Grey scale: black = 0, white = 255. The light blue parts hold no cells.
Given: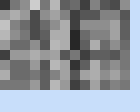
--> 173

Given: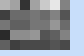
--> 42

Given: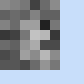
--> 74

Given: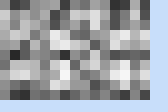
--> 143

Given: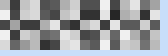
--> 240

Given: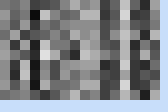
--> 151

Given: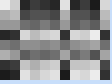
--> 49

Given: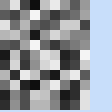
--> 34

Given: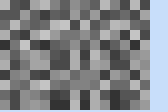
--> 106
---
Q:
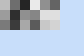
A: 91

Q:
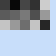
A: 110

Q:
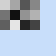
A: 229

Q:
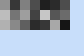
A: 55

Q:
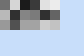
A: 163

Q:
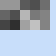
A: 161

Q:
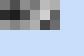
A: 175

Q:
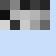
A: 202

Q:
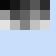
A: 130
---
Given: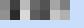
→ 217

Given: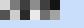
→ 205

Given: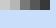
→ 203

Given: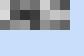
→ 153

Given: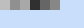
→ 144

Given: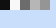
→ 15
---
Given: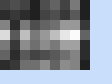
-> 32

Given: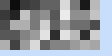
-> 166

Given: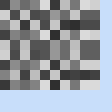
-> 218

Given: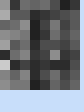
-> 100

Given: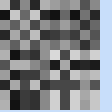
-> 199

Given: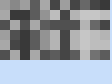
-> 92
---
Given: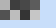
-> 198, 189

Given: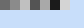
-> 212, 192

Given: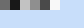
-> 248, 194

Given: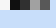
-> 246, 161

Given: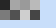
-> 207, 186

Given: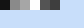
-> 254, 166

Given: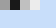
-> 236, 192

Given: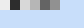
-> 237, 216

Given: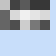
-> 240, 228
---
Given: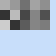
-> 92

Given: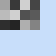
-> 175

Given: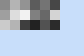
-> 62

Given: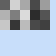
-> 187

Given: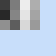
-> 216

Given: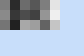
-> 168

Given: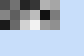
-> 210

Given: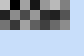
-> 162
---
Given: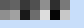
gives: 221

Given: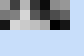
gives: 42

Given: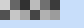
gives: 69

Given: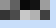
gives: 200

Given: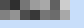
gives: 118

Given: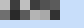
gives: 180

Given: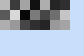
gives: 70

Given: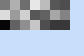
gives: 98
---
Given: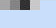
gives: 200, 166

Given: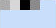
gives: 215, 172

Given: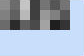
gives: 196, 184

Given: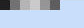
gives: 202, 180

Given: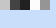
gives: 252, 198

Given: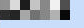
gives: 241, 218

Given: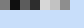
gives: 215, 194

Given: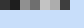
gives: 195, 173
